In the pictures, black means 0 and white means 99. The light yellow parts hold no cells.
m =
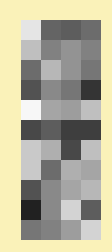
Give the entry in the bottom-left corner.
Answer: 46
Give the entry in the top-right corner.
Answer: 42
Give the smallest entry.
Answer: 13
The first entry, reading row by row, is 89
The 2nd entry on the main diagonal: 50
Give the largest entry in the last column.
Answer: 82
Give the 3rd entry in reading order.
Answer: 36
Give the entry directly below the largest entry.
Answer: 28
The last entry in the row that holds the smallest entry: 36
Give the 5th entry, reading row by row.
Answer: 74

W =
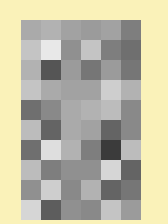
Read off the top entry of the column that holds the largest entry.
69
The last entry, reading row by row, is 60
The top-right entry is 49
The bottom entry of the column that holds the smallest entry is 76
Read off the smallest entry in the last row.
36
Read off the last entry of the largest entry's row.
43
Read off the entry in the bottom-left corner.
83
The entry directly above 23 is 39
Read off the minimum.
23
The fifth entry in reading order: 63
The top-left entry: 66
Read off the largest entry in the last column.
73
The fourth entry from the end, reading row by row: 56
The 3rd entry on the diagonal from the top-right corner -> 46
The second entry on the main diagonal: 90
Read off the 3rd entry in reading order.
63

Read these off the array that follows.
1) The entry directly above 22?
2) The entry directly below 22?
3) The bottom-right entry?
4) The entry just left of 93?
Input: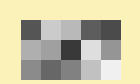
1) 72
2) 50
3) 93
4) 75

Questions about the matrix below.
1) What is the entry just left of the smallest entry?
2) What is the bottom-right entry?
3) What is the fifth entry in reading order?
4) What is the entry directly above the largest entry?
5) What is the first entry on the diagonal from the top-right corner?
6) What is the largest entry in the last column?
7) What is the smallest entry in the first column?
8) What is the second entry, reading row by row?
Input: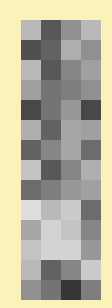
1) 45
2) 49
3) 31
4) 42
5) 72
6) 79
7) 28
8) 34

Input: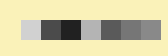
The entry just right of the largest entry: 29
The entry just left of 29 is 81
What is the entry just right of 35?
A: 46

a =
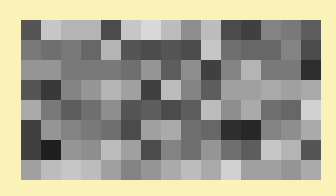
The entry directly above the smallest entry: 58
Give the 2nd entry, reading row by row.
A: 77
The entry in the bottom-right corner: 66
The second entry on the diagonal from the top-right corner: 51
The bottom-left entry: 62
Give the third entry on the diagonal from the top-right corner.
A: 47
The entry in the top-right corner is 36
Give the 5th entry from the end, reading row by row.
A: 81
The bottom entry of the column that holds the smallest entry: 73
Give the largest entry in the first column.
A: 66
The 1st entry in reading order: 33
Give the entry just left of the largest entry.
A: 77
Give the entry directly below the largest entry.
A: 29
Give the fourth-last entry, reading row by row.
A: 62
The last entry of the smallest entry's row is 33
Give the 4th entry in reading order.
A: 70
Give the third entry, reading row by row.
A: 70
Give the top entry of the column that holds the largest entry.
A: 84
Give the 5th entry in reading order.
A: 29
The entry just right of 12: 58
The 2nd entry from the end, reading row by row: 58
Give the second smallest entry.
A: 15
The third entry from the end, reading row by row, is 62
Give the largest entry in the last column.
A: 81

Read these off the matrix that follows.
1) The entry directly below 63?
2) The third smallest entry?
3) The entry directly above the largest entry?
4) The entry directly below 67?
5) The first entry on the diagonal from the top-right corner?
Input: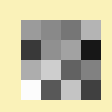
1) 38
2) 25
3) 67
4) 98
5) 70

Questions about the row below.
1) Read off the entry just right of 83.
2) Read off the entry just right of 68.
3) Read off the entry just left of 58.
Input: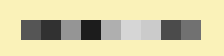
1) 79
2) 83
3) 19

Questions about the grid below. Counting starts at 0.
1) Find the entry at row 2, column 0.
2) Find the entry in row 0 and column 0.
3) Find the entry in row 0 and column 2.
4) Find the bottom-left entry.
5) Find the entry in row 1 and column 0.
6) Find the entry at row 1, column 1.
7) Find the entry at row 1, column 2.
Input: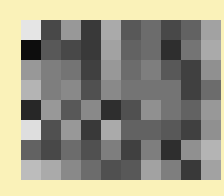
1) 59
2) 89
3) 59
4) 73
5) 5
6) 34
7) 28
